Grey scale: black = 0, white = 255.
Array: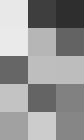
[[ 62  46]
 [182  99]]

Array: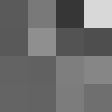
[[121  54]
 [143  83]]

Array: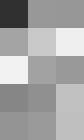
[[152 150]
 [200 239]]

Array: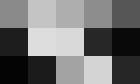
[[196 174]
 [221 217]]

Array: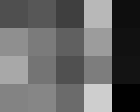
[[ 87  63]
 [123  96]]

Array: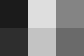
[[222 132]
 [195 106]]
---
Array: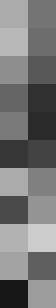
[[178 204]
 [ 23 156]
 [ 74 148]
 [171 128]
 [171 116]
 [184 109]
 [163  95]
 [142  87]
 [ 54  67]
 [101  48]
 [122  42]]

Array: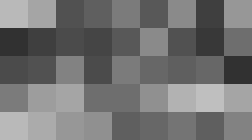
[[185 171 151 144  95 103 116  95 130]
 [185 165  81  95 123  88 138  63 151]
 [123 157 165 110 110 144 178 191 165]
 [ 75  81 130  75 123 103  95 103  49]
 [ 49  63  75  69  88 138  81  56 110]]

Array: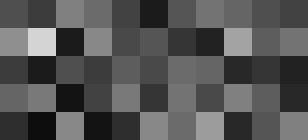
[[143 212  27 136  73  85  53  34 163  93 115]
 [101 121  19  66 121  53 115  73 128  93  40]
 [ 79  60 128 107  66  27  85 115 101  79  66]
 [ 60  27  79  60  93  73 107 101  40  53  34]
 [ 46  13 136  19  46 136 107 156  40  85 128]]

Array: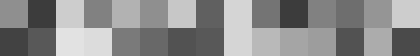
[[ 66  88 226 220 122 104  82  88 213 185 165 157  82 172  74]
 [143  60 205 129 178 143 199  96 213 116  60 129 110 149 205]]

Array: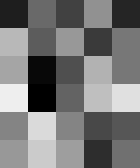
[[132 218 132  72  86]
 [152 203 158  45 112]
 [ 30 105  65 145  37]
 [184  92 152  58 119]
 [165   8  79 178 119]
 [238   0  99 191 224]]

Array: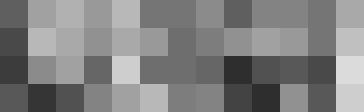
[[ 73 184 169 145 169 153 110 125 145 161 153 117 192]
 [ 95 161 177 153 184 117 117 139  95 131 131 117 169]
 [ 60 139 161 102 206 110 110 102  46  81  88  73 219]
 [ 88  53  81 131 161 184 125 131  67  46 145  88 206]]

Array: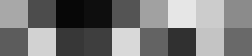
[[ 92 210  55  62 217  99  48 196 105]
 [168  76   7  14  84 161 230 204 139]]

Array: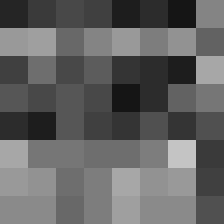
[[153 159 104 132 153 125 146  98]
 [153 146 110 125 167 146 153  64]
 [138 138 104 125 159 138 138  80]
 [167 118 118 110 110 125 196  58]
 [ 64 110  72  92  52  44  29 167]
 [ 86  72  86  72  21  44  98 118]
 [ 37  58  72  64  29  44  21 132]
 [ 44  29  86  64  52  80  52  80]]

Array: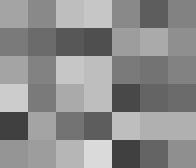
[[ 64 164 115  93 190 176 176]
 [149 157 182 218  64 100 143]
 [164 137 190 198 137  93 130]
 [164 130 198 190 122 115 130]
 [204 122 170 190  72 100 107]
 [122 107  87  79 157 170 143]]
